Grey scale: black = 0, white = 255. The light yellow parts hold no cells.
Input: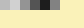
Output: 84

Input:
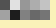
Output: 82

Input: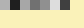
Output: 64

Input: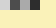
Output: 77

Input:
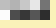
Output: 55

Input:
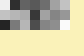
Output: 47

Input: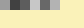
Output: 93

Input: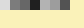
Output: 83

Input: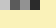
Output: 91

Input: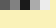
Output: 90
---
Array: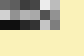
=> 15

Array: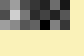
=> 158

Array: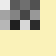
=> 183

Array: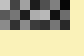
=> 139

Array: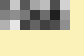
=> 177

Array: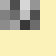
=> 140

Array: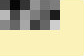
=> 135

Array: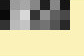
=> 50
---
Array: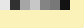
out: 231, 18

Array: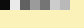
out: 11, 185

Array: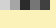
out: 210, 64

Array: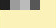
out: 33, 87

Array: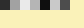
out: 45, 77

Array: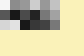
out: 245, 120

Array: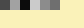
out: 73, 111
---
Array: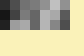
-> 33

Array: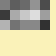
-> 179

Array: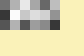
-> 85

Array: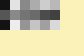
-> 19

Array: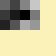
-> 34

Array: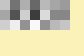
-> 207

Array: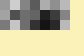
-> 122

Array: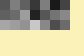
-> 166

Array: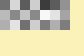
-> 175

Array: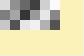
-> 199
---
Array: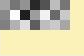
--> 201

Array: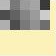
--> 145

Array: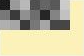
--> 70

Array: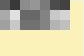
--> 179

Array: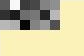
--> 154

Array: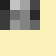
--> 131

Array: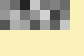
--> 97
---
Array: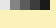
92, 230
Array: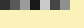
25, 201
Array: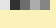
109, 228
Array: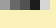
82, 213
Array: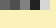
129, 214
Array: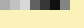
97, 216
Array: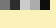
203, 203
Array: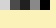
32, 212
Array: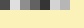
98, 223
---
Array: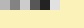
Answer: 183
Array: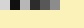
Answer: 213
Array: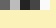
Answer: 100
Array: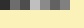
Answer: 46
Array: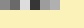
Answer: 137
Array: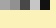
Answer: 165
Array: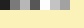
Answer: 32
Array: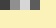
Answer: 63
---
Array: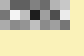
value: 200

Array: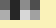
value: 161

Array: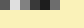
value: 109

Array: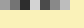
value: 158

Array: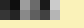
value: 157

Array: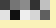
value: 214
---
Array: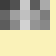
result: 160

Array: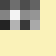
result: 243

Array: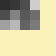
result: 131

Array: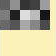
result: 31

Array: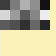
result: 155

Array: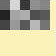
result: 164

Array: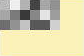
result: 122

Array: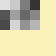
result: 159

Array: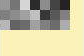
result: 140
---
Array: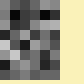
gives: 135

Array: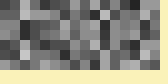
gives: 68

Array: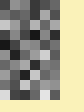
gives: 68

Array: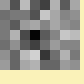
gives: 155

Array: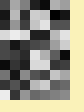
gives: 72

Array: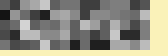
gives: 95
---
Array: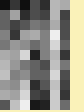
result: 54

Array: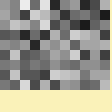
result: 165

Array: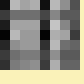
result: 90

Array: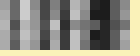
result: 171

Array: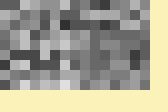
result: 135

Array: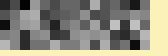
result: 182

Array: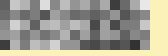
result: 125
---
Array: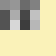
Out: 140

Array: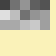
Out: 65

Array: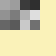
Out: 167

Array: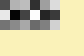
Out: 78

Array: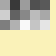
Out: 168

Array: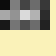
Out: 12
